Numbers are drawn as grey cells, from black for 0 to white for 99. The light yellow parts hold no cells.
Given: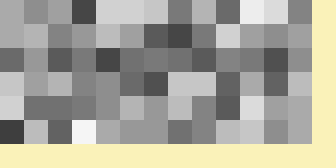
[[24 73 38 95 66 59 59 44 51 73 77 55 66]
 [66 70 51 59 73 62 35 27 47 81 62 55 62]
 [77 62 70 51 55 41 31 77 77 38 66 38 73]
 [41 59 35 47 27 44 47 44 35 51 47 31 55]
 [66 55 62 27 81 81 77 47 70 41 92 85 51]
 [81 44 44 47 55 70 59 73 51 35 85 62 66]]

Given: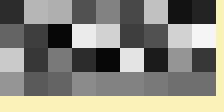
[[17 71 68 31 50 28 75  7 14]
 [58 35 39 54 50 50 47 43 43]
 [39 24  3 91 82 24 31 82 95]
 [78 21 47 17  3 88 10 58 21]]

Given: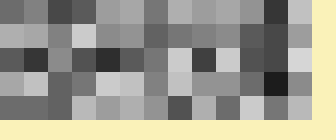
[[65 75 38 46 79 75 50 75 57 57 42 11 54]
 [68 65 50 79 54 57 38 46 50 54 35 28 61]
 [42 50 28 35 61 65 46 68 61 65 57 21 75]
 [42 42 38 72 61 68 57 32 68 42 79 46 72]
 [35 21 54 32 18 35 46 79 25 79 32 28 83]]

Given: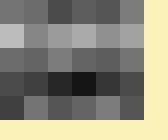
[[73 52 60 66 56 63]
 [25 45 33 39 48 33]
 [45 42 29 36 33 48]
 [42 39 48 39 36 45]
 [29 25 15  8 21 29]]

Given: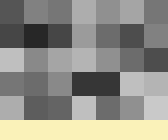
[[74 53 64 70 56 42 30]
 [33 50 46 67 56 64 46]
 [46 42 53 21 21 74 70]
 [67 36 39 74 42 56 78]
 [27 15 27 60 42 30 50]]

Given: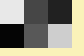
[[ 2 34 80]
 [90 27 13]]

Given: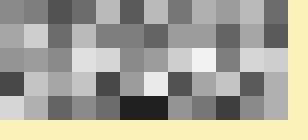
[[64 80 42 72 49 49 39 60 60 39 64 35]
 [28 76 64 76 28 60 91 32 64 76 35 68]
 [83 68 39 53 42 13 13 57 46 24 53 68]
 [57 60 53 87 83 53 60 80 94 49 83 80]
 [53 49 32 42 72 35 72 46 68 60 72 42]]

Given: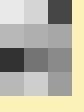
[[90 83 27]
 [72 80 61]
 [72 68 65]
 [19 45 53]]
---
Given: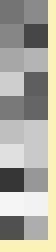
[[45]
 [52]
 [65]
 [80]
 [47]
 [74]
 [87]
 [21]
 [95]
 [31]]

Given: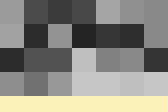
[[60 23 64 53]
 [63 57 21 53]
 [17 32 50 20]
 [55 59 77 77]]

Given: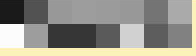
[[10 59 60 45]
 [98 21 35 36]]

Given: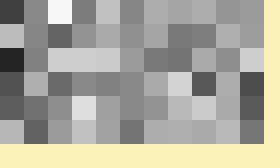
[[25 96 75 67 67 60]
 [73 39 66 64 49 61]
 [14 80 79 47 66 80]
 [32 41 50 66 34 30]
 [36 55 62 57 79 35]
 [71 60 63 67 66 46]]

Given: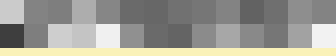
[[79 49 52 40 46 38 55]
 [24 80 93 41 54 53 63]]

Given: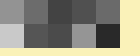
[[57 26 41]
 [78 29 16]]

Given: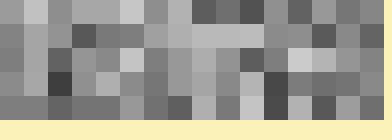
[[60 55 65 55 36 32 38 46]
 [51 57 47 62 72 73 55 53]
 [49 38 53 49 67 36 79 58]
 [54 24 68 46 64 70 48 45]
 [49 39 45 44 68 76 69 61]]
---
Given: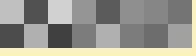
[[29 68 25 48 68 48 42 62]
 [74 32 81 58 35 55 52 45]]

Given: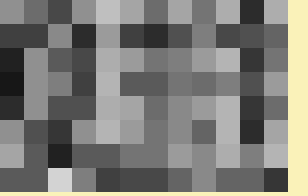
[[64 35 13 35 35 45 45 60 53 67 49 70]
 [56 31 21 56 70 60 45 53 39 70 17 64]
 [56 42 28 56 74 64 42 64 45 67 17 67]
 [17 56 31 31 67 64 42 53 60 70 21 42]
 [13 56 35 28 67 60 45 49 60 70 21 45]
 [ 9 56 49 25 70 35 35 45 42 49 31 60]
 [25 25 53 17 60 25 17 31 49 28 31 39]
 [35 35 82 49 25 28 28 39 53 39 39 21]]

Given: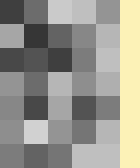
[[28 32 25 48 74]
 [65 21 38 52 71]
 [48 38 45 74 74]
 [55 81 58 45 71]
 [52 28 65 32 48]
 [58 42 71 55 68]
 [25 42 78 74 58]]

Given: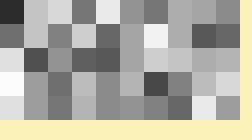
[[98 61 43 73 54 70 28 50 73 84]
 [87 61 46 70 54 57 50 40 91 61]
 [43 76 50 80 40 64 94 67 34 40]
 [87 31 57 37 34 64 80 76 67 70]
 [17 76 84 46 91 57 46 67 64 54]]

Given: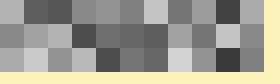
[[69 36 33 53 57 50 76 46 60 26 66]
 [66 79 57 72 30 46 40 82 57 22 50]
 [53 63 69 30 43 40 36 63 46 76 53]]

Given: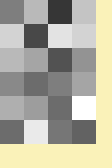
[[49 72 21 76]
 [72 64 32 57]
 [68 61 42 99]
 [42 91 46 38]
 [53 42 49 64]
 [82 28 88 82]]

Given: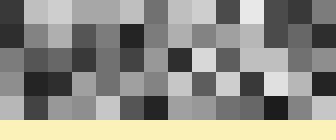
[[55 14 18 62 44 62 51 77 36 80 22 87 71 14]
 [48 33 40 22 44 26 59 18 84 36 74 74 44 55]
 [71 26 59 55 77 33 14 62 59 44 40 11 51 77]
 [18 51 68 33 48 14 48 68 51 62 71 29 40 18]
 [22 74 80 65 65 74 44 74 80 29 90 29 22 48]]
